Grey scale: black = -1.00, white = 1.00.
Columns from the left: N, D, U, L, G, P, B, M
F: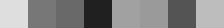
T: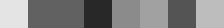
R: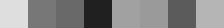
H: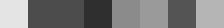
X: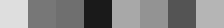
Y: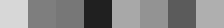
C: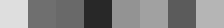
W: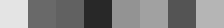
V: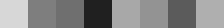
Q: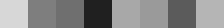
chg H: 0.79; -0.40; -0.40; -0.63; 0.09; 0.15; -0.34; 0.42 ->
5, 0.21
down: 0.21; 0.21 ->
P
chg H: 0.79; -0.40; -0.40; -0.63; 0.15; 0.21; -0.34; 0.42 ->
4, 0.09

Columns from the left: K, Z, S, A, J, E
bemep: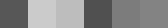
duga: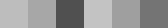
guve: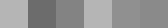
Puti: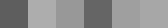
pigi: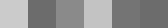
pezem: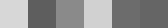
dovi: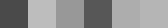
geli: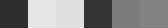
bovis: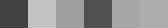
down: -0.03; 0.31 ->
J
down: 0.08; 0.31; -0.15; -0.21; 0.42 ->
E
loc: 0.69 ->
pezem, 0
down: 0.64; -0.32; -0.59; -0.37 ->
A
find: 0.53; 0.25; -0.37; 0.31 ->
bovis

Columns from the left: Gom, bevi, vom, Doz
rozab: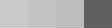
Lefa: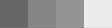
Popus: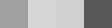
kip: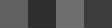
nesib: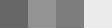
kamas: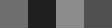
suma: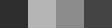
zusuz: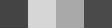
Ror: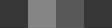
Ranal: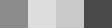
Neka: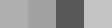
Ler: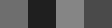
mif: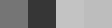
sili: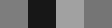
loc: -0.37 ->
kamas, 3
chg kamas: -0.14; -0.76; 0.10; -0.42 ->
3, -0.37

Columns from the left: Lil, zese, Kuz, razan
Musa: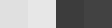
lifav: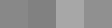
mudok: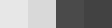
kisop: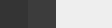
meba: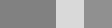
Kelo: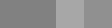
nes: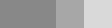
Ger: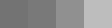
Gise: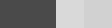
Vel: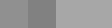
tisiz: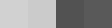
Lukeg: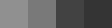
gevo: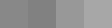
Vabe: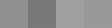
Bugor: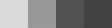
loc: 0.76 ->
Musa, 0
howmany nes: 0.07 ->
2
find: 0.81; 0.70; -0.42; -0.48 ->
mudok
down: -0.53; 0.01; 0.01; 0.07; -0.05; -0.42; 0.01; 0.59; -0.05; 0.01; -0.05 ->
zese
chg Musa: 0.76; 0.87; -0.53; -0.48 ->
1, 0.81
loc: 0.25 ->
Vabe, 2
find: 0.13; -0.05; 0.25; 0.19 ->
Vabe

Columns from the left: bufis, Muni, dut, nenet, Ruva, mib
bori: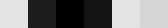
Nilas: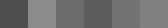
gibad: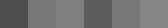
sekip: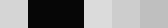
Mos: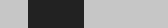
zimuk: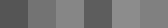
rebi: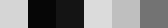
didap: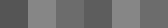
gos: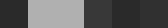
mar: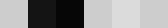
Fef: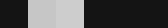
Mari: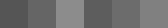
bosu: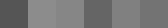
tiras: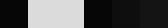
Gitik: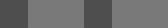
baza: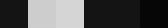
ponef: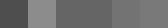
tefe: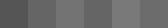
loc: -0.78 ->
bori, 1
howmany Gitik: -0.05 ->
4
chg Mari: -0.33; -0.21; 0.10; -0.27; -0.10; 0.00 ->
4, -0.15
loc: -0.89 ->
tiras, 4

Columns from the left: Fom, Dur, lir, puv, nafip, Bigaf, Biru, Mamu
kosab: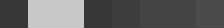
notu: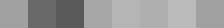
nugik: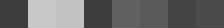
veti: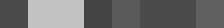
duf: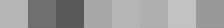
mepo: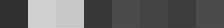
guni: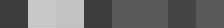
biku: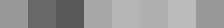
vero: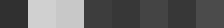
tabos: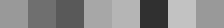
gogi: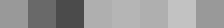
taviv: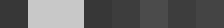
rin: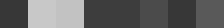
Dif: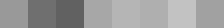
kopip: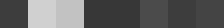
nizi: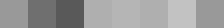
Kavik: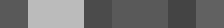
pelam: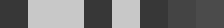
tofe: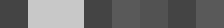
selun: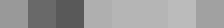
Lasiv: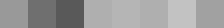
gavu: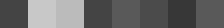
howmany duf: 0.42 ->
2
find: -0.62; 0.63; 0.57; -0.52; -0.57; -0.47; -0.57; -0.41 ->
vero
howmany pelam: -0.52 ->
0
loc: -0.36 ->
tofe, 5

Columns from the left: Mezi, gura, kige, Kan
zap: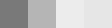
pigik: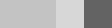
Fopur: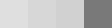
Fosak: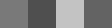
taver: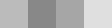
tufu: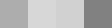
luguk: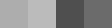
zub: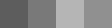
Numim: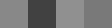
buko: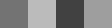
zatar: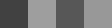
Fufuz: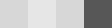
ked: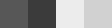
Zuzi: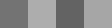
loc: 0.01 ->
tufu, 3
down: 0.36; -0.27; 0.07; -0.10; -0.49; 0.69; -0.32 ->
Mezi

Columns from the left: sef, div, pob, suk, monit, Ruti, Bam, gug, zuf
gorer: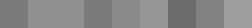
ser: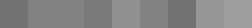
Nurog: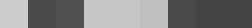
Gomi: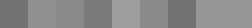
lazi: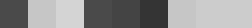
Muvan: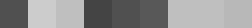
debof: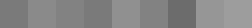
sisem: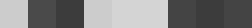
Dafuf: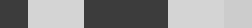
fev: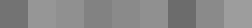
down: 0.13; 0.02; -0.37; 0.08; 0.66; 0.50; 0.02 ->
pob
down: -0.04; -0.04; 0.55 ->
suk

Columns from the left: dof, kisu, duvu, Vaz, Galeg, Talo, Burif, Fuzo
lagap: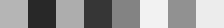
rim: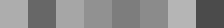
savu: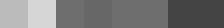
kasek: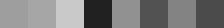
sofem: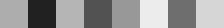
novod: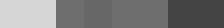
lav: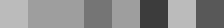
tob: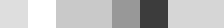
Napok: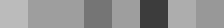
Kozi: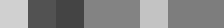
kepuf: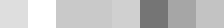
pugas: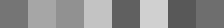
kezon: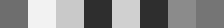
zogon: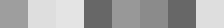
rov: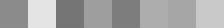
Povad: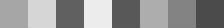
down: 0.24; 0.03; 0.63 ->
Galeg
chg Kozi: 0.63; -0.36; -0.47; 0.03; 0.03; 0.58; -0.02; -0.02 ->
5, 0.53
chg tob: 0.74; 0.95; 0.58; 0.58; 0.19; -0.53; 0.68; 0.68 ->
1, 1.00
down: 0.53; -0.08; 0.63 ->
Talo

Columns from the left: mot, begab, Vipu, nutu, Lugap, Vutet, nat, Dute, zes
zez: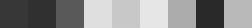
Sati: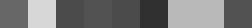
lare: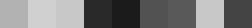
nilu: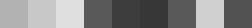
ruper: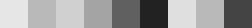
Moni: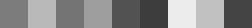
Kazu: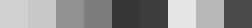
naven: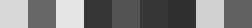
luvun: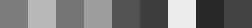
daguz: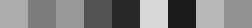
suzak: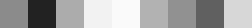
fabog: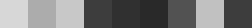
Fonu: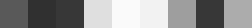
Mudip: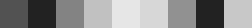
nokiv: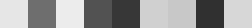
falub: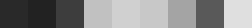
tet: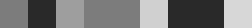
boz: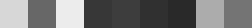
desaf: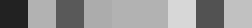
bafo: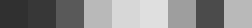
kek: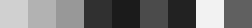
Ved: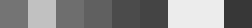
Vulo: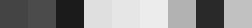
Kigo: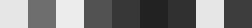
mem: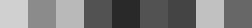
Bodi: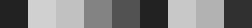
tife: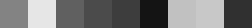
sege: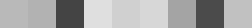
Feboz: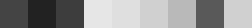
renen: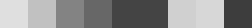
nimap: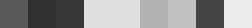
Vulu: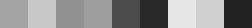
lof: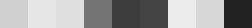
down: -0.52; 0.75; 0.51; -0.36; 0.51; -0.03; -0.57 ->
nutu
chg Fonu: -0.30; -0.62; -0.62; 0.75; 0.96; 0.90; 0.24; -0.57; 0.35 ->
2, -0.57
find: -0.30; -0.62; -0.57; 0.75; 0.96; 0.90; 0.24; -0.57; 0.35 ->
Fonu
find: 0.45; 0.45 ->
Sati
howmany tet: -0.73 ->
0

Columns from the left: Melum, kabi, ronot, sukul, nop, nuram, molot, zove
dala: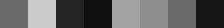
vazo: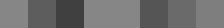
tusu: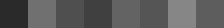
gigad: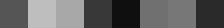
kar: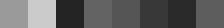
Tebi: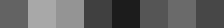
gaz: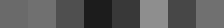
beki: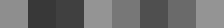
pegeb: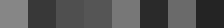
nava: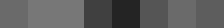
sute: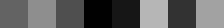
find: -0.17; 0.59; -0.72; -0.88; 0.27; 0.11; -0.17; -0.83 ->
dala
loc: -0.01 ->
vazo, 7
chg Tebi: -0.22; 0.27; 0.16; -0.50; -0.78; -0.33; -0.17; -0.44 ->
1, 0.32
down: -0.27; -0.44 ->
zove
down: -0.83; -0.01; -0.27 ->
zove

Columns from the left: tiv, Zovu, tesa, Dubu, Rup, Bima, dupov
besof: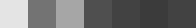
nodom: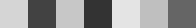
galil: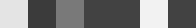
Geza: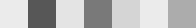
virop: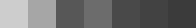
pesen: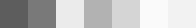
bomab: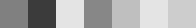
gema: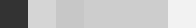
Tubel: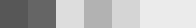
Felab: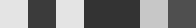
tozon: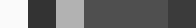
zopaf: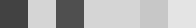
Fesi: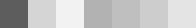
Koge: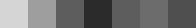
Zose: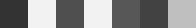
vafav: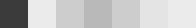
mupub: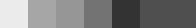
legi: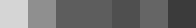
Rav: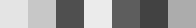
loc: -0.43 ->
virop, 4
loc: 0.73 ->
Tubel, 2
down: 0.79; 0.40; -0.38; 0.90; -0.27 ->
tesa

